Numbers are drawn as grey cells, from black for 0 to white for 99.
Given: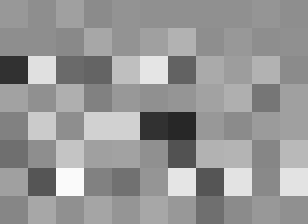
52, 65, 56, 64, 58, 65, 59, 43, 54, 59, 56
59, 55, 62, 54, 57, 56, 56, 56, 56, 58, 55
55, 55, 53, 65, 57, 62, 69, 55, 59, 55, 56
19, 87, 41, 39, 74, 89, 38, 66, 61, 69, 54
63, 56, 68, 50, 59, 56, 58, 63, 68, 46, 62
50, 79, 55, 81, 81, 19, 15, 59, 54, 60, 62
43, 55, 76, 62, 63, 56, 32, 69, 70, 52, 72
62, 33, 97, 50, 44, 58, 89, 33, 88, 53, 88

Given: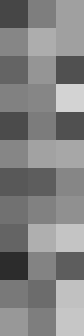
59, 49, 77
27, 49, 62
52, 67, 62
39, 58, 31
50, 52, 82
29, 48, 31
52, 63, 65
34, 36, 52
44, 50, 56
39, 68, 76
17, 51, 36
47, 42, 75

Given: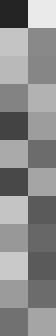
44, 64
14, 91
76, 53
72, 52
51, 69
26, 61
66, 42
28, 64
76, 35
59, 40
78, 35
60, 42

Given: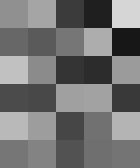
46, 51, 32, 43, 45
56, 64, 23, 12, 83
40, 35, 46, 67, 9
75, 54, 20, 17, 60
29, 28, 62, 63, 22
72, 61, 27, 44, 70

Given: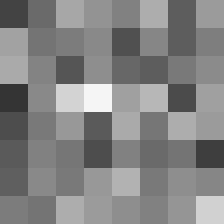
48, 45, 67, 60, 55, 50, 58, 81
26, 41, 65, 57, 50, 67, 36, 60
63, 45, 48, 53, 31, 52, 36, 49
66, 51, 33, 55, 40, 36, 47, 54
20, 53, 82, 95, 62, 71, 29, 62
30, 47, 59, 35, 66, 46, 67, 60
35, 50, 46, 30, 50, 41, 45, 24
37, 53, 47, 59, 69, 47, 55, 52

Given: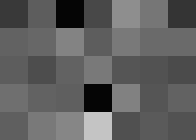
37, 47, 52, 76, 31, 35, 32
22, 36, 2, 28, 55, 46, 20
38, 40, 51, 36, 47, 41, 41
36, 30, 38, 47, 33, 32, 29
43, 38, 37, 2, 50, 33, 38

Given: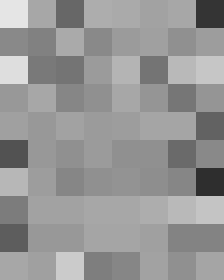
65, 62, 79, 49, 52, 63, 56, 64
89, 65, 40, 67, 66, 63, 65, 20
53, 50, 66, 53, 60, 62, 56, 61
86, 47, 45, 60, 70, 45, 72, 77
59, 65, 52, 56, 65, 58, 46, 58
62, 59, 63, 60, 61, 64, 64, 38
32, 59, 56, 60, 56, 56, 41, 53
71, 61, 52, 56, 57, 55, 52, 18
48, 63, 63, 65, 65, 67, 72, 76
36, 59, 59, 64, 64, 62, 51, 51

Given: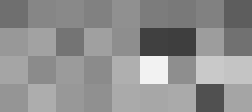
58, 67, 59, 56, 66, 65, 66, 31, 64
43, 52, 53, 50, 56, 48, 47, 50, 36
59, 63, 45, 62, 55, 25, 24, 61, 44
64, 54, 60, 54, 68, 94, 55, 78, 76
